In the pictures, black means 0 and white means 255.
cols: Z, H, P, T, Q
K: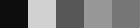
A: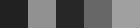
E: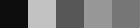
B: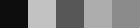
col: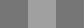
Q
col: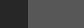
P
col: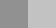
H
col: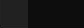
Z

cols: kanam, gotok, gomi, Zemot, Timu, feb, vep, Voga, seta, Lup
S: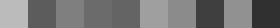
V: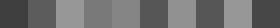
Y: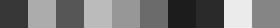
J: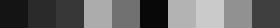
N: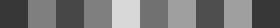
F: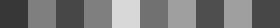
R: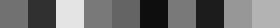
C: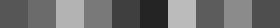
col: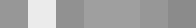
seta
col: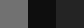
feb

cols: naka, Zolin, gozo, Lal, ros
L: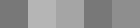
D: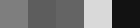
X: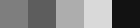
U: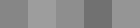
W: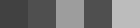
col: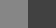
naka
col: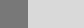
Lal
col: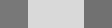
Lal

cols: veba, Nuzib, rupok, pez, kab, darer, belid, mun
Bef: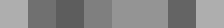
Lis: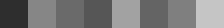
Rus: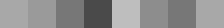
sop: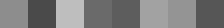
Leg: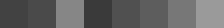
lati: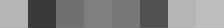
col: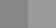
Nuzib
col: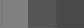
pez
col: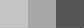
mun
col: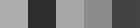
veba
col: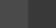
Nuzib
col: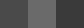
pez

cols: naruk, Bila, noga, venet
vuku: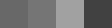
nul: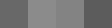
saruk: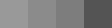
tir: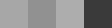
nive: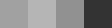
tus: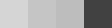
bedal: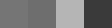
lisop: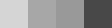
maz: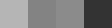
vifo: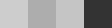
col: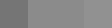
Bila
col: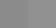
Bila
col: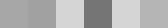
naruk
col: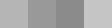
noga
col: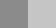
noga
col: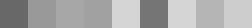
naruk
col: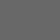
naruk

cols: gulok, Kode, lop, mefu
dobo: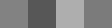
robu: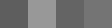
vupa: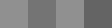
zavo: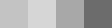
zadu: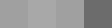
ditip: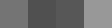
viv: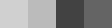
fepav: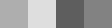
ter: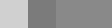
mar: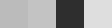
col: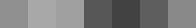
lop
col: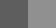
gulok
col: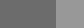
mefu
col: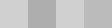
gulok
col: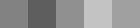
gulok
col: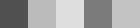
Kode

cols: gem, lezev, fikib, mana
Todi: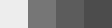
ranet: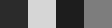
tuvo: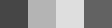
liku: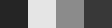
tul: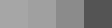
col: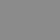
fikib
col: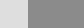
fikib
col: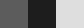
fikib
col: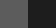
fikib

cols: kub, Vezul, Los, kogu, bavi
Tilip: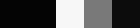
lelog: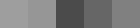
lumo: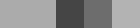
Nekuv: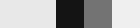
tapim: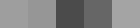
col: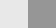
Vezul
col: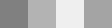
bavi

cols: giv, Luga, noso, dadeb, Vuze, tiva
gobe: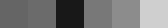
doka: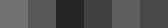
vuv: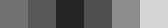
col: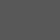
Luga
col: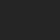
noso

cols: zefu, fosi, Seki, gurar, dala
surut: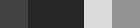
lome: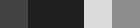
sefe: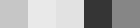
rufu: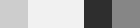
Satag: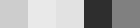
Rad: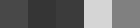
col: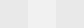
fosi
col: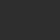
gurar

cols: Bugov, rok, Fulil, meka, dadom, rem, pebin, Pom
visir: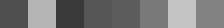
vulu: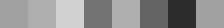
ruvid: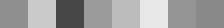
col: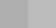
dadom
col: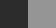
pebin
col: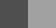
Bugov
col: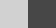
Fulil
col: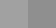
Bugov
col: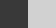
Fulil

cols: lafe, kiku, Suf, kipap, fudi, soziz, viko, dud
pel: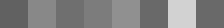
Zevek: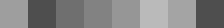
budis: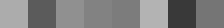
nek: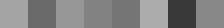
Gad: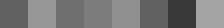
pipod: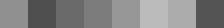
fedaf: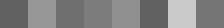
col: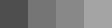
dud
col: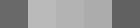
soziz
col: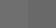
Suf
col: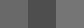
dud
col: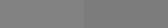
kipap
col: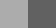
soziz
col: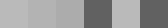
soziz

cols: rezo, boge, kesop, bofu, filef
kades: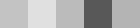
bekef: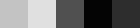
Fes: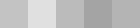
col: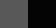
bofu
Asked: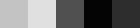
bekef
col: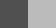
kesop

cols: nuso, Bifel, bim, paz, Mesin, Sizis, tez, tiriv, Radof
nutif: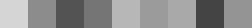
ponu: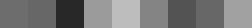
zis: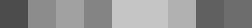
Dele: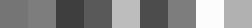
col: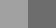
Radof
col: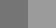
paz
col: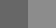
Bifel

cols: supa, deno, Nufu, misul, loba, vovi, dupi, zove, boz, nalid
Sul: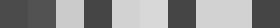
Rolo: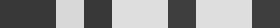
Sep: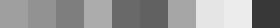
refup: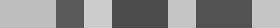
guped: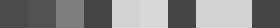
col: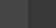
misul
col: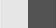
zove
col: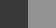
deno

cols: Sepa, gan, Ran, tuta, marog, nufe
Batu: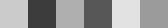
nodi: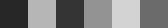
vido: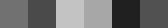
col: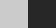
Sepa
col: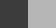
gan
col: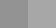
tuta

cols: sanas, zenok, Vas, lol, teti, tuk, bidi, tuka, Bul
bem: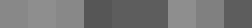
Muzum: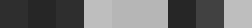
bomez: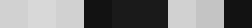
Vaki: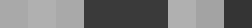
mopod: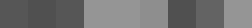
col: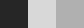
zenok
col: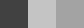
tuka
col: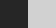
bidi
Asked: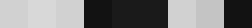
bomez
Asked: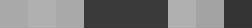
Vaki
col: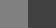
tuka

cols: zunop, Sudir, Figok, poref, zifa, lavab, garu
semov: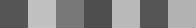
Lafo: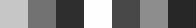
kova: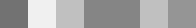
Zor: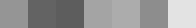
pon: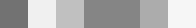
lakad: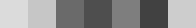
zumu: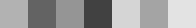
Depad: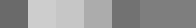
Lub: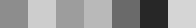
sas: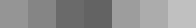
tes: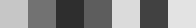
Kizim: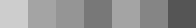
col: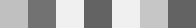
Sudir
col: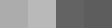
poref
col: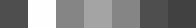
poref

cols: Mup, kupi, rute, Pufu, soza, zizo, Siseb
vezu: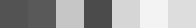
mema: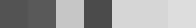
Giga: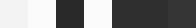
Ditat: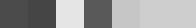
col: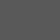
kupi
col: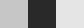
rute
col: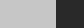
rute
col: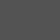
Mup
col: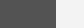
Mup

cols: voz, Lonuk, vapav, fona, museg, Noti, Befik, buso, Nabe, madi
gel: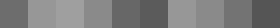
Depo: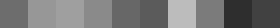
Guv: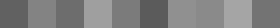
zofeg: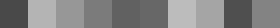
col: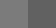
museg
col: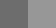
vapav
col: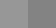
Lonuk
